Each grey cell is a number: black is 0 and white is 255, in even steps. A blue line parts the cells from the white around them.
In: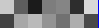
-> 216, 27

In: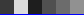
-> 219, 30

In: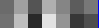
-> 226, 41

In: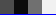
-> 241, 11

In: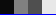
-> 232, 10

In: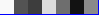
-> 249, 18

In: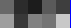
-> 200, 28

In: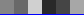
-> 208, 41
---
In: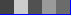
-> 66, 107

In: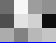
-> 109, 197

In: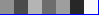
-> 144, 249

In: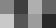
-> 134, 41

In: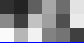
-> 48, 63

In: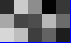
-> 42, 29

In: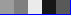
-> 156, 89

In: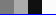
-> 123, 251

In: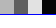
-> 183, 6
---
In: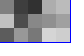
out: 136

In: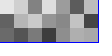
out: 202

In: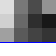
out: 46

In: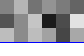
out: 197

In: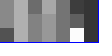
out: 130

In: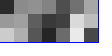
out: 94

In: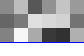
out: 224

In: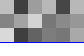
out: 211

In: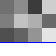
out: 175

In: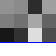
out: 167
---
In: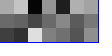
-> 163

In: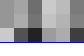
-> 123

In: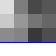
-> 86

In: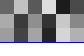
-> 74

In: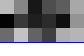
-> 168

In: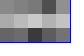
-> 144

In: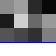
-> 8

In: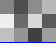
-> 184
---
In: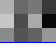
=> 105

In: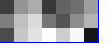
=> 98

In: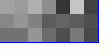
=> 53

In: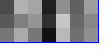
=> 143

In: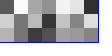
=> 242

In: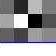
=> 38

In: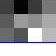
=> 4

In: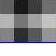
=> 25

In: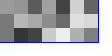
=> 67

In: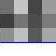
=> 197
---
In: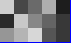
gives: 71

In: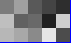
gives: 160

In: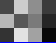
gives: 205

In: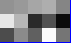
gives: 153

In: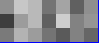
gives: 199

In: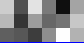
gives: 80

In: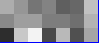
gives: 150

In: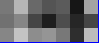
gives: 182

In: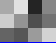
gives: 225

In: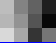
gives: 131
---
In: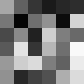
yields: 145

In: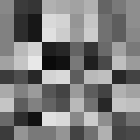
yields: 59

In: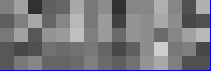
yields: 87

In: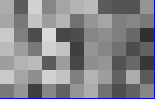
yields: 121

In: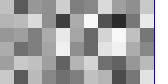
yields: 200

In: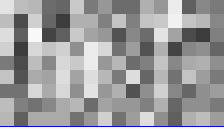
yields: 183

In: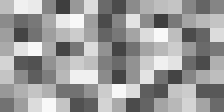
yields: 114

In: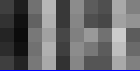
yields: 63

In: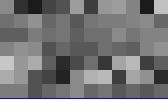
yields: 124
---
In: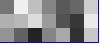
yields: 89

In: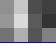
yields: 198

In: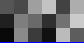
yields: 195

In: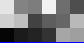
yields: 242

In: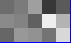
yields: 159

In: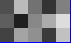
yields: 114

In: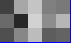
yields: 196

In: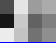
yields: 229
